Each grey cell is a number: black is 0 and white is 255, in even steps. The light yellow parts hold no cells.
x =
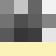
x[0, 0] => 138
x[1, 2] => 94
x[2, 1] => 54
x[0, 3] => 242

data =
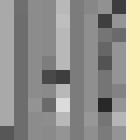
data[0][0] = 169
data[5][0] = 169
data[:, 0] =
[169, 169, 169, 169, 169, 169, 169, 169, 169, 87]
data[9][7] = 123
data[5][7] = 117
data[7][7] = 40
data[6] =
[169, 109, 140, 138, 184, 124, 143, 117, 130]
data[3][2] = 140
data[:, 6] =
[135, 143, 143, 143, 143, 143, 143, 143, 151, 143]
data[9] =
[87, 109, 140, 138, 148, 124, 143, 123, 148]
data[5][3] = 73
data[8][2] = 140
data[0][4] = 184
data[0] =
[169, 111, 140, 138, 184, 124, 135, 145, 61]
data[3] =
[169, 109, 140, 138, 184, 124, 143, 102, 148]
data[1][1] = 109
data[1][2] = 140
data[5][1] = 109

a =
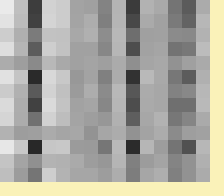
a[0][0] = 234
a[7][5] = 162
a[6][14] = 183
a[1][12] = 122
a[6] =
[203, 177, 90, 210, 192, 155, 173, 139, 184, 87, 171, 167, 130, 136, 183]
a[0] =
[234, 191, 61, 210, 204, 163, 160, 131, 180, 59, 178, 169, 116, 91, 171]
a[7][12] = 111
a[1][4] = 204
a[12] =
[190, 156, 117, 206, 179, 166, 166, 157, 173, 125, 166, 174, 128, 146, 171]
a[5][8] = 172
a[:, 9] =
[59, 72, 110, 77, 143, 50, 87, 77, 94, 146, 43, 128, 125]
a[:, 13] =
[91, 99, 137, 120, 160, 92, 136, 111, 133, 158, 81, 146, 146]
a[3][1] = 181
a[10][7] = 118
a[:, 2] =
[61, 65, 123, 92, 138, 42, 90, 65, 113, 159, 40, 144, 117]
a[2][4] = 193
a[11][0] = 196
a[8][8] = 177
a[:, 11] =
[169, 161, 161, 165, 168, 169, 167, 167, 178, 172, 157, 164, 174]
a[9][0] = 178
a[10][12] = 116
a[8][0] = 213
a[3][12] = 115
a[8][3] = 209
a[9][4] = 165
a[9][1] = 157
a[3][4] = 194
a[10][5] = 155

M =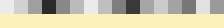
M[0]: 235
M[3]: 42
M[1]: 209
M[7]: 191
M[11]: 203

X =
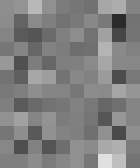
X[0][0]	141
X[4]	[152, 80, 125, 102, 127, 128, 138, 167, 136, 135]
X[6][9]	149
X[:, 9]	[131, 115, 116, 129, 135, 120, 149, 133, 132, 143, 123, 115]
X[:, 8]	[173, 42, 70, 137, 136, 76, 165, 111, 150, 74, 175, 191]
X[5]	[115, 95, 167, 158, 115, 136, 130, 155, 76, 120]
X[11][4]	134
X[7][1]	90
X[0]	[141, 147, 184, 144, 123, 118, 113, 167, 173, 131]
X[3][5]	110
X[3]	[118, 133, 102, 130, 125, 110, 112, 180, 137, 129]
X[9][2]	89
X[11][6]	119
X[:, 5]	[118, 121, 141, 110, 128, 136, 119, 130, 128, 127, 145, 144]
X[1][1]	99
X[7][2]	106
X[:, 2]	[184, 138, 85, 102, 125, 167, 142, 106, 133, 89, 129, 140]
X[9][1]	142
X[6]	[121, 127, 142, 133, 132, 119, 140, 138, 165, 149]
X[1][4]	114
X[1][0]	140
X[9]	[118, 142, 89, 145, 131, 127, 111, 144, 74, 143]
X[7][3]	114
